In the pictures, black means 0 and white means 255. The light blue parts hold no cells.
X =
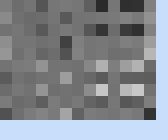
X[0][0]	125
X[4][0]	150
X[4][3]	102
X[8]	[123, 107, 111, 94, 123, 113, 120, 100, 91, 119, 87, 95, 126]
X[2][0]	114
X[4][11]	117
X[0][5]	121
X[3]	[142, 117, 117, 112, 115, 65, 127, 117, 119, 116, 127, 123, 157]
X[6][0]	91
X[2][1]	118
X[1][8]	119
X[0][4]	118
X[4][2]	121
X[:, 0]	[125, 138, 114, 142, 150, 115, 91, 108, 123, 81]
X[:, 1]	[109, 112, 118, 117, 112, 122, 114, 119, 107, 111]
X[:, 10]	[47, 129, 58, 127, 112, 158, 96, 184, 87, 126]
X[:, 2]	[116, 107, 109, 117, 121, 124, 109, 114, 111, 123]
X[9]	[81, 111, 123, 131, 122, 164, 98, 123, 120, 117, 126, 120, 50]
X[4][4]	109
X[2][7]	86
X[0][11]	49
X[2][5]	121
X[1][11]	121
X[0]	[125, 109, 116, 85, 118, 121, 118, 95, 42, 118, 47, 49, 128]
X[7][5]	114
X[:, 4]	[118, 117, 113, 115, 109, 115, 116, 111, 123, 122]
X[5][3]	147
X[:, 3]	[85, 109, 89, 112, 102, 147, 114, 148, 94, 131]

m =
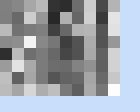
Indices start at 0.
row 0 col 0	128
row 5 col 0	155
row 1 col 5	176
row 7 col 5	121
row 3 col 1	142
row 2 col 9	225
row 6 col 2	166
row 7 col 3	173
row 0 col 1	135
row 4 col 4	104
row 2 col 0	186
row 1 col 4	40
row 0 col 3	185
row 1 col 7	208
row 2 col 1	114
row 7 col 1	165
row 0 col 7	204
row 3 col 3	136
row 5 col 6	131
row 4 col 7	169
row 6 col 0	191
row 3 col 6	83
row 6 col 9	199
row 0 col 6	109

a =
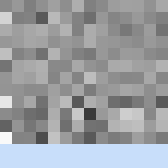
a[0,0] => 138
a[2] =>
[171, 158, 167, 173, 156, 178, 129, 172, 160, 139, 120, 136, 156, 115]
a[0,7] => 128
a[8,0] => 230
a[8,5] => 186
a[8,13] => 89
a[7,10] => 166
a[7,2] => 139
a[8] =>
[230, 144, 167, 113, 163, 186, 89, 174, 161, 110, 102, 120, 141, 89]
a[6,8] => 158
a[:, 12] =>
[146, 138, 156, 153, 139, 158, 167, 142, 141, 136, 156, 141]
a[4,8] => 152
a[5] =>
[116, 164, 170, 176, 137, 136, 168, 147, 140, 170, 171, 161, 158, 178]
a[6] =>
[149, 165, 160, 174, 133, 164, 132, 189, 158, 142, 135, 136, 167, 134]
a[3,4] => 145
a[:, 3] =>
[144, 89, 173, 163, 113, 176, 174, 140, 113, 104, 136, 77]
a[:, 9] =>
[157, 133, 139, 150, 140, 170, 142, 154, 110, 169, 179, 123]
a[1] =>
[211, 127, 130, 89, 185, 155, 130, 110, 151, 133, 140, 153, 138, 128]
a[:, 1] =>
[152, 127, 158, 156, 131, 164, 165, 146, 144, 130, 148, 131]
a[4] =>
[191, 131, 141, 113, 179, 148, 129, 121, 152, 140, 155, 154, 139, 133]
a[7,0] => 148
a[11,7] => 89
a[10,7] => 114
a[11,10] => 130
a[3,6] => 147
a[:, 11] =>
[160, 153, 136, 140, 154, 161, 136, 161, 120, 199, 190, 159]
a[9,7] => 58

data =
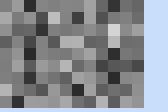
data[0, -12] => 127
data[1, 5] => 131
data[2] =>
[144, 100, 103, 51, 127, 120, 126, 139, 123, 212, 139, 159]
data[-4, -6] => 106
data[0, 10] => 111
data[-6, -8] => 88
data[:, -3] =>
[52, 122, 212, 184, 46, 87, 43, 111, 93]
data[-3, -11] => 120
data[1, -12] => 168
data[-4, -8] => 140
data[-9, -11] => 155
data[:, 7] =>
[162, 160, 139, 99, 162, 130, 152, 160, 97]
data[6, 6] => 161
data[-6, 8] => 103
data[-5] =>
[127, 147, 42, 131, 124, 121, 141, 162, 110, 46, 119, 114]
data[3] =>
[95, 131, 71, 130, 88, 176, 178, 99, 103, 184, 109, 111]
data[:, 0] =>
[127, 168, 144, 95, 127, 125, 127, 180, 133]
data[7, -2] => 101
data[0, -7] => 133
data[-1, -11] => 50
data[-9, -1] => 102
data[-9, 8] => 103
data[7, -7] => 116
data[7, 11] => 144
